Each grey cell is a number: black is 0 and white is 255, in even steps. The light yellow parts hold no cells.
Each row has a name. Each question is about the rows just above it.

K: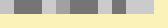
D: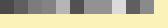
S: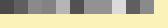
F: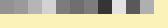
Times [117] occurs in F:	0
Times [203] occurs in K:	4
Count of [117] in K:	5

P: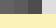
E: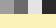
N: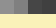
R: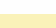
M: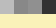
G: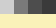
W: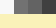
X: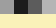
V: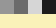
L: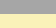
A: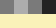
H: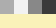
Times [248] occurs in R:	0
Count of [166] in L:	4
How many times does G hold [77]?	1
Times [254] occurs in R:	4
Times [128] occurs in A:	0
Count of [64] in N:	1
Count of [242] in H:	1

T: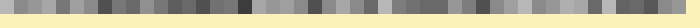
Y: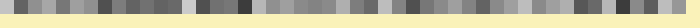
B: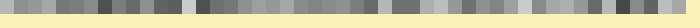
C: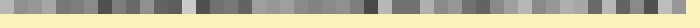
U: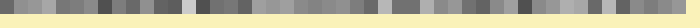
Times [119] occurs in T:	4
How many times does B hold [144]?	5
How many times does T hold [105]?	7
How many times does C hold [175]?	2
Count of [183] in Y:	2
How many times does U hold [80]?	3
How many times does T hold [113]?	2

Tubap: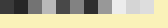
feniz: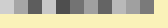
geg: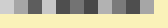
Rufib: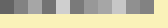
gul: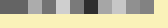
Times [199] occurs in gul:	1
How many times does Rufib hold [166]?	2
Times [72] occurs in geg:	1

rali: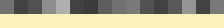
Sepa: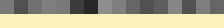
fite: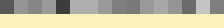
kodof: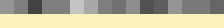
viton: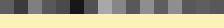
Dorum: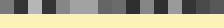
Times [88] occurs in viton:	4
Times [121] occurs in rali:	2
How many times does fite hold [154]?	3
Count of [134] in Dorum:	2
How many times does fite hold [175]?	2
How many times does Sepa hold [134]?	1
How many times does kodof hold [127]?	4

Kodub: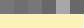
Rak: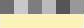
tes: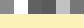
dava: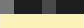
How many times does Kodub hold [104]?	2
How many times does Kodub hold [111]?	1
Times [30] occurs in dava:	4
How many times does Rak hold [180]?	0

